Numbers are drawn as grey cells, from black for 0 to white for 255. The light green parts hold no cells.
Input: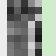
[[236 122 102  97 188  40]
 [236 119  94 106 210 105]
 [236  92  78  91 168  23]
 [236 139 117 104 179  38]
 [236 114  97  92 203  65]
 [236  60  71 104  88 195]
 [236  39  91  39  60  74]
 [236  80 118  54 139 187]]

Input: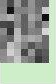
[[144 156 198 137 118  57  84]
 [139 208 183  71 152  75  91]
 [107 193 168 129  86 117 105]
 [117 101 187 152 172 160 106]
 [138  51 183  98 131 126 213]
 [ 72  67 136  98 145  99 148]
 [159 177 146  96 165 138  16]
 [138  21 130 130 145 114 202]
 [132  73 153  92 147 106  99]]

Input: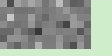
[[155 120 101 130 118 175 125 124 154 112  81 150 111]
 [ 95 146 146 137 113 128 122 123 148 119 122 138 112]
 [105 104 138 110  93  55 133 135 126 128 127  88 123]
 [140 120 114 120 150 113 126 130 100  69 154 148 103]
 [121 198 123 122 158 122 105 127 131 129 153 129 129]
 [125 130 114 113 118 129 121 124 133 151 126 121 117]
 [159  78 162 143 166 148 117 135 188 125  95  99 133]]

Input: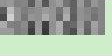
[[156 155 125 133  63 154  56 147 169 100  78 161 100 157 130]
 [171 129 125 139  77 151  63 144 172  97 106 154 106 162 133]
 [ 75 207 146 118 149 143 171 149 106 173  93 145 137 115 132]
 [ 94 187 144 126 137 143 155 148 117 160  99 145 134 122 133]
 [147 153 129 133  93 149  87 144 156 116  97 153 113 149 133]]

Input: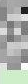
[[224 150 148 251]
 [164 158 156 127]
 [164 194 182 141]
 [147 203 200 207]
 [157 120 148 170]
 [218 142 214 124]
 [169 121 158 128]
 [133 203 207 224]
 [133 166 179  33]
 [156 169 166 161]]

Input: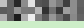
[[176  95  28 173 237 126  88 150 112  75 137  99]
 [ 91  98 149 122 120 182  49 113  56 158 141  93]
 [193  98  39 140 225  85  78 150 121  62 141  97]]
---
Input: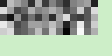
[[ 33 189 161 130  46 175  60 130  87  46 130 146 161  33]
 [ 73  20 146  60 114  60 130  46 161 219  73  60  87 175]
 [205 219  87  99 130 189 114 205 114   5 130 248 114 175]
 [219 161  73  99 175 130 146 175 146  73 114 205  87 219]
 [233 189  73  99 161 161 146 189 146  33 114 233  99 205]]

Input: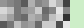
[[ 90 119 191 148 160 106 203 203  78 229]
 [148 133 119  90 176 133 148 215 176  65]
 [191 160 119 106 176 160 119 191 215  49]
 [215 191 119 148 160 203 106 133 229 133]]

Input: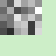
[[ 76  44 162 187  60 217]
 [ 90 119 187 201  60 201]
 [106 174  76 106 134 255]
 [134 119 229 162 201 147]
 [147  90 217 162 187 147]]

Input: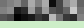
[[ 85  72   2  14  26  57  42 185 115  57  42 129]
 [115 129 142 100 171 129 171  14  72 142 171 100]
 [129 142  26  42 157  85 157  85  72 100 200 115]]

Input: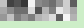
[[151 193 126 151 126 179 193 218  94 244 179]
 [167 138 110 110 218  82 179 126 231 206 167]
 [193  66  82  54 244 138 126 110 151 206  94]]

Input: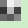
[[ 50 187  66]
 [106  91 136]
 [121 242 217]]

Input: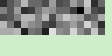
[[ 46  88 117 183 104 104  76 157  76  88 157 117 198  46 104]
 [ 76  88 129 183 183 129 183  76 157 198 170 157  88 104 170]
 [129  88 157  46  61 117 157 142 104 104  61   4 170  76  61]
 [170 170 183  31 117 104  31 223 142 129 211 142 104 198  88]
 [183 117  46 170 142 129  76  61 117 129 157 117 211 142  46]]

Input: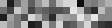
[[ 29 161 122  80 214 175 110  44 175 161 148 229 175 229 134 134]
 [110  68 201 161  68 110  95  80  80  95 229 189  80  44 189 134]
 [175  29 110 161  95 148 189 110 189 214 214  14 134 122 148 175]
 [189 148 122 201  29  44 201 122 214  80  95 148 214  95  56  44]]
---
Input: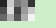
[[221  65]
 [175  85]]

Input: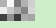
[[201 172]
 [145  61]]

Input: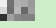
[[109 184]
 [161 134]]

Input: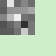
[[146 149]
 [187 238]]

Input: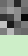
[[157 141]
 [ 67 139]]

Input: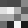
[[242 177]
 [172 112]]

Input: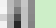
[[187 125]
 [167  80]]
